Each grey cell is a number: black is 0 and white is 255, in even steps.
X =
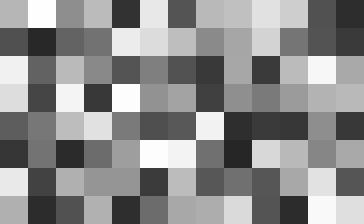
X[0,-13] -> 182
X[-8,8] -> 192
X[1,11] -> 83
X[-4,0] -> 93
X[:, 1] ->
[254, 40, 98, 69, 119, 115, 66, 44]
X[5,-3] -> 185
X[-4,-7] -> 88
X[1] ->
[80, 40, 99, 114, 236, 220, 190, 138, 166, 211, 117, 83, 58]
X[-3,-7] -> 243
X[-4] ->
[93, 119, 189, 225, 122, 79, 88, 242, 46, 58, 55, 142, 56]
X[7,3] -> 177
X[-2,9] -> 86
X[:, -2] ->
[81, 83, 247, 179, 142, 134, 226, 249]
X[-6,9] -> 58
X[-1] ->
[176, 44, 81, 177, 46, 108, 168, 173, 218, 84, 44, 249, 223]
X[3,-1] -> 185
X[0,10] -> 206
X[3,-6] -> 64
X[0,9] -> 225
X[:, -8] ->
[232, 220, 127, 146, 79, 253, 59, 108]
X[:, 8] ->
[192, 166, 167, 143, 46, 38, 112, 218]

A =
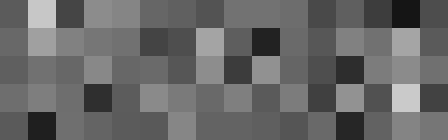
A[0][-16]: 91
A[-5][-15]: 199
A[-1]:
[90, 31, 111, 100, 91, 89, 134, 99, 99, 95, 85, 105, 38, 98, 132, 118]
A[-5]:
[91, 199, 69, 140, 133, 102, 96, 83, 114, 114, 109, 73, 95, 61, 21, 77]
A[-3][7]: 141
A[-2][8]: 127
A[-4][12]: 129
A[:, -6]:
[109, 106, 101, 124, 85]
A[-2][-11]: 138
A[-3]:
[95, 113, 103, 136, 103, 106, 86, 141, 60, 145, 101, 78, 45, 124, 139, 112]
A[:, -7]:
[114, 34, 145, 90, 95]
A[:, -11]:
[102, 68, 106, 138, 89]
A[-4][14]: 165
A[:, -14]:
[69, 129, 103, 110, 111]
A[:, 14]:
[21, 165, 139, 202, 132]
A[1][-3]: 113

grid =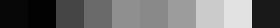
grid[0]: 7
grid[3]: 106
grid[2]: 69
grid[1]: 2

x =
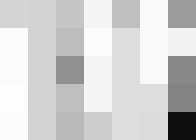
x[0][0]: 213
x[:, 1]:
[211, 211, 211, 211, 211]
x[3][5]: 222
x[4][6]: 14
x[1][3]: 252
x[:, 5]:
[250, 249, 249, 222, 219]
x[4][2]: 186
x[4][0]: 251
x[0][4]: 191
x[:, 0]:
[213, 251, 251, 253, 251]

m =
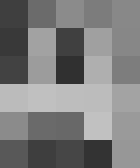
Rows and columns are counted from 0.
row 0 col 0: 63
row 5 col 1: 62
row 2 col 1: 156
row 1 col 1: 162
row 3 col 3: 188
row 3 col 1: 192
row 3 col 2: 189
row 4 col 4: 154
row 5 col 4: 151

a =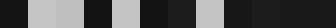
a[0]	20
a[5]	19
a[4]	196
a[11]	24

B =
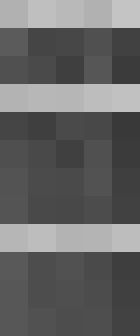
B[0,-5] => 177
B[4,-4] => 63
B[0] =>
[177, 191, 185, 177, 196]
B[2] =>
[80, 74, 63, 86, 59]
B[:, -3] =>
[185, 71, 63, 182, 74, 64, 74, 72, 179, 81, 79, 77]
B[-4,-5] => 182
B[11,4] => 66
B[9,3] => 74
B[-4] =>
[182, 189, 179, 180, 189]
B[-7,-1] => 59
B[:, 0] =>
[177, 91, 80, 179, 69, 79, 83, 84, 182, 89, 87, 87]
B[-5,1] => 73
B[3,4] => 193

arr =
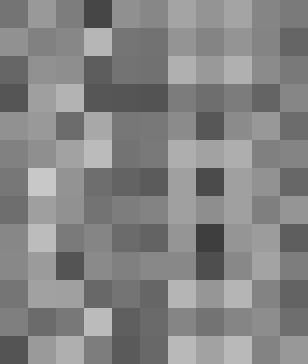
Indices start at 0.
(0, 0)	116
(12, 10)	152
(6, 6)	160
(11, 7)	115
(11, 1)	107
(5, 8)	174
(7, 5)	131
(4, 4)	119
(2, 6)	176
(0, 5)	135
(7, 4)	125
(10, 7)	150
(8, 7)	62
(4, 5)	120
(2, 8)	176
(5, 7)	162
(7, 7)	142
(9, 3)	138
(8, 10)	94
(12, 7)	162
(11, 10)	110
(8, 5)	99
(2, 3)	93
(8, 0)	135
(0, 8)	164
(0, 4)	144
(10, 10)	99
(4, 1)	153
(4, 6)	139
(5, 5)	121
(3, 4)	85
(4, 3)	168

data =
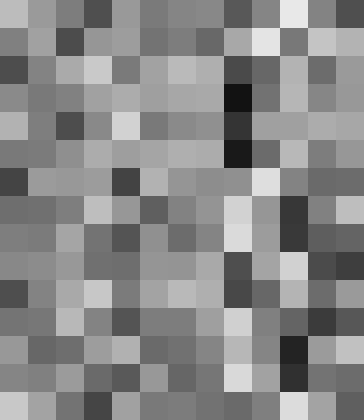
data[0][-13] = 188
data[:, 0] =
[188, 128, 77, 138, 178, 121, 68, 110, 126, 136, 78, 116, 152, 133, 200]
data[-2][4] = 89
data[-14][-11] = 76
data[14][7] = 114
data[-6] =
[136, 140, 152, 112, 110, 149, 148, 169, 78, 164, 209, 75, 62]
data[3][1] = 121
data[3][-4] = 114
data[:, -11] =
[125, 76, 170, 129, 77, 143, 152, 126, 165, 152, 169, 184, 110, 155, 115]
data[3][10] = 182
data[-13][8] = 74
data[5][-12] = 123
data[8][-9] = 84
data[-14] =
[128, 161, 76, 150, 157, 115, 125, 104, 168, 228, 120, 196, 179]
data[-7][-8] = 144
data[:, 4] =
[153, 157, 122, 172, 210, 158, 67, 151, 84, 110, 123, 84, 177, 89, 161]
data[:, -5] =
[88, 168, 74, 18, 52, 25, 144, 210, 218, 78, 72, 208, 183, 217, 106]
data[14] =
[200, 163, 115, 69, 161, 121, 124, 114, 106, 127, 220, 163, 95]
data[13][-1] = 108
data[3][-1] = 152
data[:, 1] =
[154, 161, 131, 121, 126, 123, 155, 112, 123, 140, 131, 119, 103, 128, 163]
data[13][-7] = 102
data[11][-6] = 159
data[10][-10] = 199
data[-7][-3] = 57
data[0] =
[188, 154, 125, 79, 153, 122, 133, 136, 88, 133, 232, 131, 79]
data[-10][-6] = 172
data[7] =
[110, 112, 126, 190, 151, 95, 130, 148, 210, 150, 55, 129, 190]
